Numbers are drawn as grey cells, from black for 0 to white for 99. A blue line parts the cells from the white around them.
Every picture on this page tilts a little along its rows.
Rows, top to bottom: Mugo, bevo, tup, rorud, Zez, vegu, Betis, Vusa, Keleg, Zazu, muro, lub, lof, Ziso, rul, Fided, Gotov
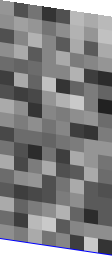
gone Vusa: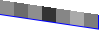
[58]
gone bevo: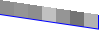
[62]
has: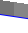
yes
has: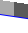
yes
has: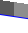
no

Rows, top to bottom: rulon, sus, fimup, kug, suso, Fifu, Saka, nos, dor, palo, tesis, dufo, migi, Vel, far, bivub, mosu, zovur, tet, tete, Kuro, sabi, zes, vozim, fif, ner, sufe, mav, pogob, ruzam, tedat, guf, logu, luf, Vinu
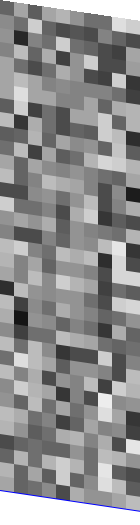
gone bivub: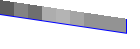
[47]
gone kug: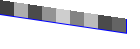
[61]
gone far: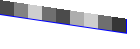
[36]
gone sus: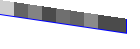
[33]
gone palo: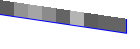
[76]
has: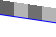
yes

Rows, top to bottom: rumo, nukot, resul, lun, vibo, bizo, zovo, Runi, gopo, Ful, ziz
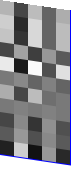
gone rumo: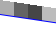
[70]
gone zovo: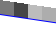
[43]
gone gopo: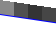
[56]

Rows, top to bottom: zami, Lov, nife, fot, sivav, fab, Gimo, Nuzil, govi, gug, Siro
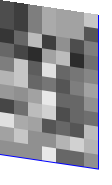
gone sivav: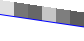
[52]
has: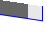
no
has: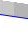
no
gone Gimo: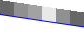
[59]
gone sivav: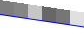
[36]
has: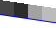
yes
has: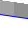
no

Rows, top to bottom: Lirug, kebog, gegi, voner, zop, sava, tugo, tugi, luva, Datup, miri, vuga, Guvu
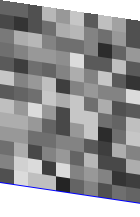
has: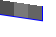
no
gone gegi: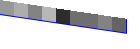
[47]
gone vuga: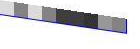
[81]
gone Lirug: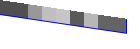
[63]
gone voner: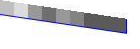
[55]

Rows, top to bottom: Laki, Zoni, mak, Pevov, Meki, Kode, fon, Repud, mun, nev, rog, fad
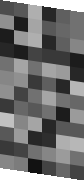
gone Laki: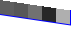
[30]
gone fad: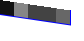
[48]
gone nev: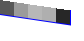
[18]
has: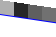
yes

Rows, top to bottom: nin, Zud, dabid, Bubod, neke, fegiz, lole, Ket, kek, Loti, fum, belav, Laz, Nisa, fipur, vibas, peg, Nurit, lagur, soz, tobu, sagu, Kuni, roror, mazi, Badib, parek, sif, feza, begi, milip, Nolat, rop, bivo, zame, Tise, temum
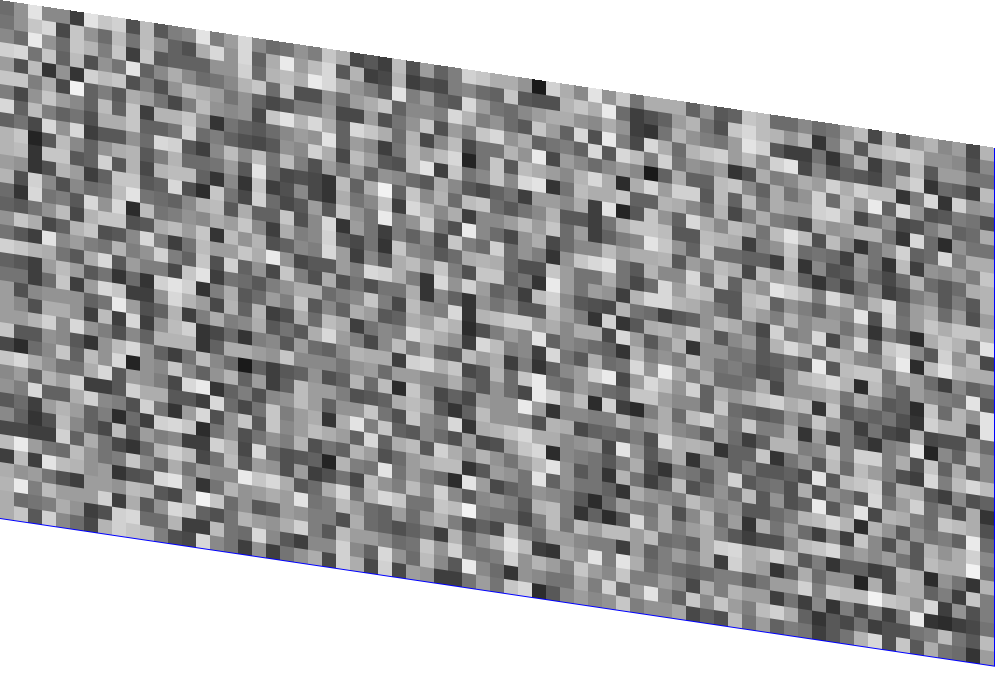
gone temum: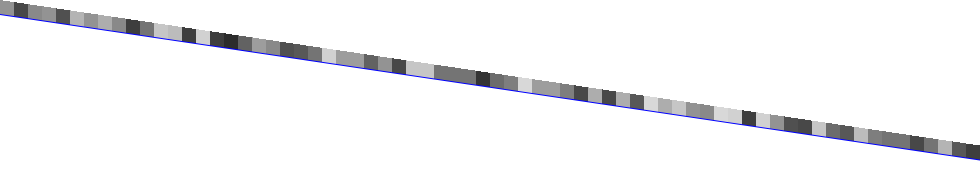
[64]
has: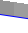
yes
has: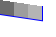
yes

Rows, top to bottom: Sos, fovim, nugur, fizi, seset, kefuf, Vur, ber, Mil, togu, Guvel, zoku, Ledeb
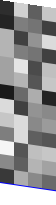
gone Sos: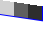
[77]
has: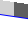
yes
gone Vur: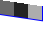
[10]

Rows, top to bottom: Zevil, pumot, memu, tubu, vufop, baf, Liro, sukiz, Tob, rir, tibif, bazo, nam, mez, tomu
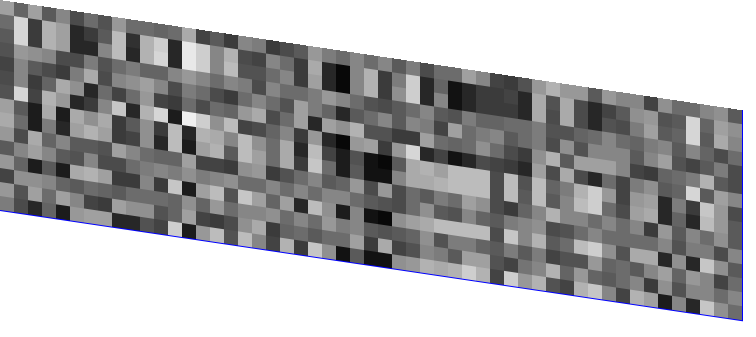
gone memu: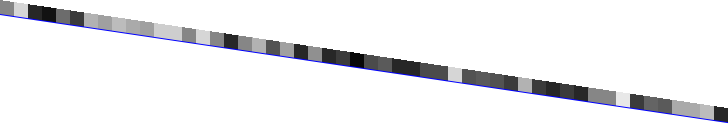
[48]
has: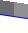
yes
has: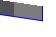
yes
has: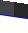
yes
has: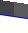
yes
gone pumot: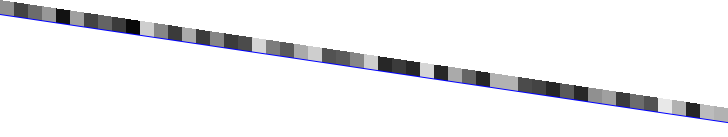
[19]
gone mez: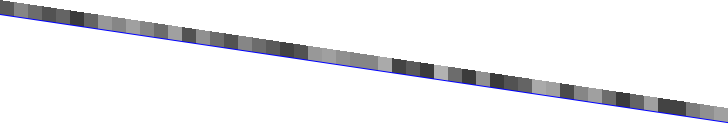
[45]

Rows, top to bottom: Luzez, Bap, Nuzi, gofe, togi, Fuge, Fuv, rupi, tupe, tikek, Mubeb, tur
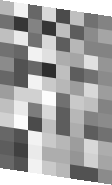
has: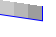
yes
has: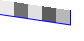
no
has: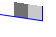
yes
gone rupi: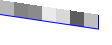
[48]

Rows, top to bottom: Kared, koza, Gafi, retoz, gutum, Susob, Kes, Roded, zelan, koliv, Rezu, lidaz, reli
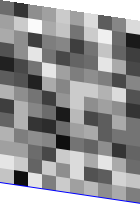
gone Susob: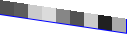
[69]
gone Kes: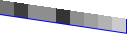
[58]
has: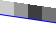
no
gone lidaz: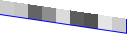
[82]

